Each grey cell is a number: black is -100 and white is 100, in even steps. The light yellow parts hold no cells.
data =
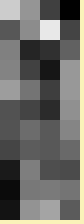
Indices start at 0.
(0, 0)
60
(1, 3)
-47
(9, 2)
-4
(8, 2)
-39
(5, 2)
-66
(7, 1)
-28
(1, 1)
10
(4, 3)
19
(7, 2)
-31
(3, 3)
19
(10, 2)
29
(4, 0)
23
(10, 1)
15
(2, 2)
-62

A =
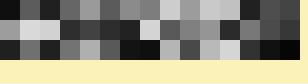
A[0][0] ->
-88
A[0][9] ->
22
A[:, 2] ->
[-75, 65, -75]
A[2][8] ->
42
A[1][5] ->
-65
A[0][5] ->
-29
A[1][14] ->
-57
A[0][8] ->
61
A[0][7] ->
-2
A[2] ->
[-75, -12, -75, -10, 37, -30, -85, -88, 42, -43, 45, 67, -61, -87, -95]
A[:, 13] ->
[-39, -41, -87]
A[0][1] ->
-28
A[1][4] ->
-48
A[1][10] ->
17
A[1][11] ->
-66

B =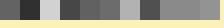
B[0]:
-22
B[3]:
-44
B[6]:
40
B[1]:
-62

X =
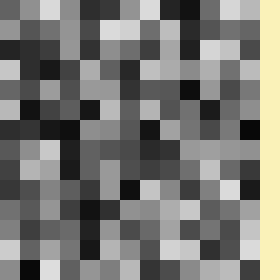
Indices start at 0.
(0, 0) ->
-23
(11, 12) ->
54
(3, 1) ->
-64
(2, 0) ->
-72
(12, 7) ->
-37
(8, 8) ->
-42
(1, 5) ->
71
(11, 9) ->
-41
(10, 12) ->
26
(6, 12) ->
-94
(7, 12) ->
14
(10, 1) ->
-30
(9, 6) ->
-88
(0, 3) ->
10
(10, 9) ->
57
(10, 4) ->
-86
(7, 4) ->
-24
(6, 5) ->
7
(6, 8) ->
27
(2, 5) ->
11
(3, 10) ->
37
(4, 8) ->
-32
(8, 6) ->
-39
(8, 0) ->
-49
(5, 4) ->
-83
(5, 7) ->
41
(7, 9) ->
20
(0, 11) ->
68
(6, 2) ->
-82
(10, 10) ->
-28
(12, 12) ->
71
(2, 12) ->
-42
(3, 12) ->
47
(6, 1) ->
-59
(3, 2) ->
-81
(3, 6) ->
-69

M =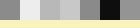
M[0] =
9
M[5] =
-89

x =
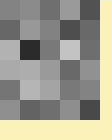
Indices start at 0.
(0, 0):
3
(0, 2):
-13
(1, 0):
-19
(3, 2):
21
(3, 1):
36
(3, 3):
-18
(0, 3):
21
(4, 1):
42
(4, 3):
-5

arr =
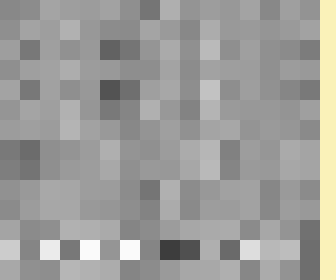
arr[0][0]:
7
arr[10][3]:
31
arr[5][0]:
17
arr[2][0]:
24
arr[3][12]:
23
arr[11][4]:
37
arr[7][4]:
22
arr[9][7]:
-8
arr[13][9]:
31
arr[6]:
[22, 25, 22, 41, 27, 20, 7, 16, 25, 14, 29, 31, 16, 21, 18, 8]
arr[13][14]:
15
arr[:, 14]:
[25, 21, 9, 22, 5, 16, 18, 33, 31, 21, 23, 16, 48, 15]
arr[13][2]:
11
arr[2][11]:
12
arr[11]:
[29, 9, 12, 39, 37, 33, 4, 10, 22, 31, 33, 34, 9, 31, 16, -11]
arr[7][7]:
13
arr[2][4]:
20
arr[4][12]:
24
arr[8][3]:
21
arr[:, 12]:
[28, 21, 25, 23, 24, 19, 16, 23, 21, 27, 27, 9, 73, 6]
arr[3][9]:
10
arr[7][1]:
-15
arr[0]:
[7, 10, 29, 24, 22, 27, 12, -8, 37, 16, 23, 19, 28, 7, 25, 15]
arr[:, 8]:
[37, 21, 33, 28, 31, 19, 25, 22, 19, 38, 34, 22, -52, 21]
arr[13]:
[32, 13, 11, 43, 39, 35, 4, 10, 21, 31, 32, 37, 6, 34, 15, -14]
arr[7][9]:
34
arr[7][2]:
12
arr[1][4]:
19
